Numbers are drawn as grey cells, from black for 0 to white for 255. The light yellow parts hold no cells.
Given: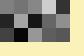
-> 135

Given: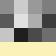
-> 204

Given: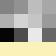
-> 146

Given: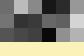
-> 23

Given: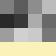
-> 92

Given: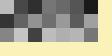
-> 105
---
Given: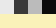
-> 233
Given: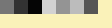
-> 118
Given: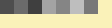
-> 78
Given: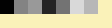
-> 2
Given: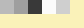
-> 186
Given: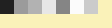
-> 33
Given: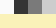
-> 250
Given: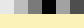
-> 232
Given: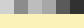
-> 209
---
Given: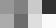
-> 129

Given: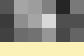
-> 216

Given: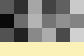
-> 117

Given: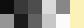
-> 77

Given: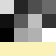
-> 92

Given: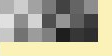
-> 149

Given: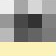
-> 72

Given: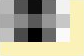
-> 89
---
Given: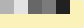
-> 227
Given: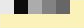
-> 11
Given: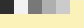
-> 242
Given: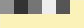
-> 51
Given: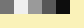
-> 239
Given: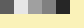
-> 230
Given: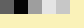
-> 4
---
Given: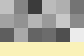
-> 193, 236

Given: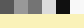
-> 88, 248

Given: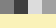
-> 128, 161

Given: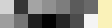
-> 211, 244

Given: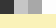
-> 53, 253

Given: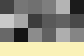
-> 67, 133

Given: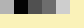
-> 179, 206

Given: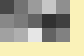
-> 71, 129

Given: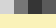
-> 213, 90
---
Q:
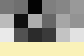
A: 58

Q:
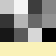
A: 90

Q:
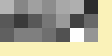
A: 81

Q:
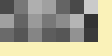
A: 86

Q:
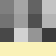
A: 210

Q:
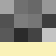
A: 43

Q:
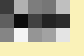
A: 149

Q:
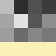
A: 107

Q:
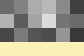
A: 77

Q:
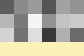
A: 57
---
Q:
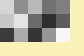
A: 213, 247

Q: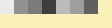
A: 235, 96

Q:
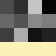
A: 76, 34

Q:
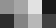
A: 146, 66

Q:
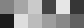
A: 131, 97

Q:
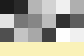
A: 27, 240

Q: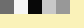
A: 109, 152
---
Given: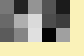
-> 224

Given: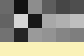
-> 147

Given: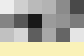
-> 167

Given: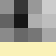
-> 104

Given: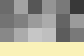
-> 191

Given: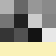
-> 81

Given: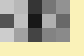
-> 68
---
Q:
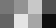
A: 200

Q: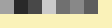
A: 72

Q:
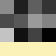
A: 95

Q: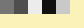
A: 236

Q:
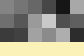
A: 103

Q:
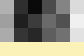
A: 10

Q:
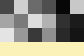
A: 107
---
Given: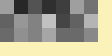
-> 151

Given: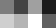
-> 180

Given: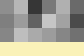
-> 156

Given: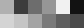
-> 197

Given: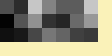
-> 84

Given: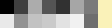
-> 146
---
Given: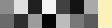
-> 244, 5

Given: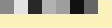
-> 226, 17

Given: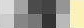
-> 219, 52

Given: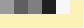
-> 247, 31

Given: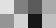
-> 225, 23

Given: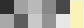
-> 231, 45
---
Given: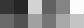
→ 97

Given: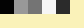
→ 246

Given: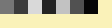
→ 35

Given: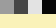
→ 7

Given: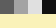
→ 16

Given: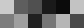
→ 26

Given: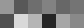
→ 130
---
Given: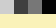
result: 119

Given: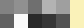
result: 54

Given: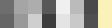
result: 201

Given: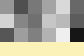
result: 239

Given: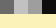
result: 158

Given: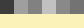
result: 137

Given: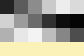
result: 134

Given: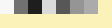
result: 149

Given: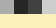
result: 65
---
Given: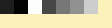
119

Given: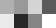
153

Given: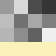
216

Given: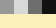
216

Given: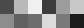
60

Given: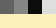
133
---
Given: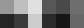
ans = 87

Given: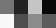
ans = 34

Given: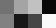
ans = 164

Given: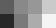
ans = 137

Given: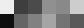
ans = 144

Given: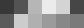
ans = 235

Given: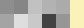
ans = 193

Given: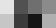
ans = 81

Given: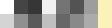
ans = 116

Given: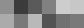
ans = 129
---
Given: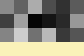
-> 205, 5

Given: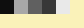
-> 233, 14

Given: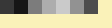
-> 202, 22

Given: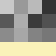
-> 201, 51

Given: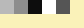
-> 255, 13

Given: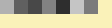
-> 197, 46

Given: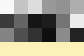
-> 249, 15
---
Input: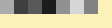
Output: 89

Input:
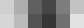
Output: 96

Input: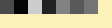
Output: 205

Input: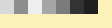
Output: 238

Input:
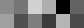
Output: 210

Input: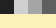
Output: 165

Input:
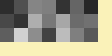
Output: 133
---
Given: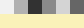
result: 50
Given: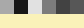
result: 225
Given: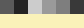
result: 204
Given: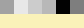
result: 204
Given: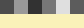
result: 50
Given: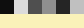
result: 79
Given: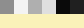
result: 175
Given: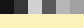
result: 209
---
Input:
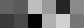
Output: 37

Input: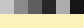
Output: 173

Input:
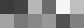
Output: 245

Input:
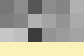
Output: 133

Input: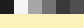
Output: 57

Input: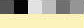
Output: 112
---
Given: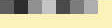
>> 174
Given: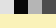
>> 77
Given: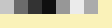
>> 171
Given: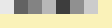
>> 204
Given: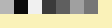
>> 118
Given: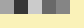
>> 133
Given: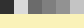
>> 196
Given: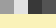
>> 83
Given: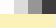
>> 61
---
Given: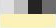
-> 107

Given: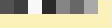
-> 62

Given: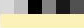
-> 24

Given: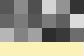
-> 51

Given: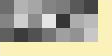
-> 60

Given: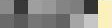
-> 57

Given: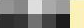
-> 47

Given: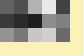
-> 42

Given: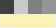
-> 128

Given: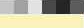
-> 72
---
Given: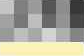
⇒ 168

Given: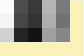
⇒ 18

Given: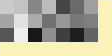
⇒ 23

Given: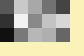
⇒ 183

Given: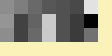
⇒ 105

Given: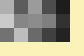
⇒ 106

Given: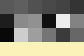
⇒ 158

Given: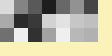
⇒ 49
